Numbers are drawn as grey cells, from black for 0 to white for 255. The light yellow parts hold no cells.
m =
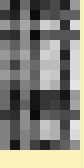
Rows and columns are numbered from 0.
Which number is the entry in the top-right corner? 153
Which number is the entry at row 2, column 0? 153
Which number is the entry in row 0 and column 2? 106
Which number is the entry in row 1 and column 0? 53
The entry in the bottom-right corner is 141
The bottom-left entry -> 129
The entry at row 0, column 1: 21
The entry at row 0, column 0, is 117
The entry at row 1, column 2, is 129
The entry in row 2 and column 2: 165
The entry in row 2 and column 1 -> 106

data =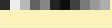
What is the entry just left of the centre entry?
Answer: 134
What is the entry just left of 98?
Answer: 184

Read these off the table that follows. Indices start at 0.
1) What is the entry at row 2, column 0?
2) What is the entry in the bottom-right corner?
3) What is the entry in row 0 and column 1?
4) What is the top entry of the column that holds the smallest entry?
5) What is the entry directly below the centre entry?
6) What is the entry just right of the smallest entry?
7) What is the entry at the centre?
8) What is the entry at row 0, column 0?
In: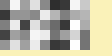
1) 127
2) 116
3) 245
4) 46
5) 235
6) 56
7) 149
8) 127

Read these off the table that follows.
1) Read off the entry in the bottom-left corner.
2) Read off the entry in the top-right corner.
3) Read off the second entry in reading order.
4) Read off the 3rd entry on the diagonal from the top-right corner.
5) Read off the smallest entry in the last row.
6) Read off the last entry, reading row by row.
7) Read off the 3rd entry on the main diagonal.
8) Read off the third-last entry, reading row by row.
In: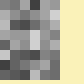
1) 99
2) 153
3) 119
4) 109
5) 76
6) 109
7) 76
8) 186
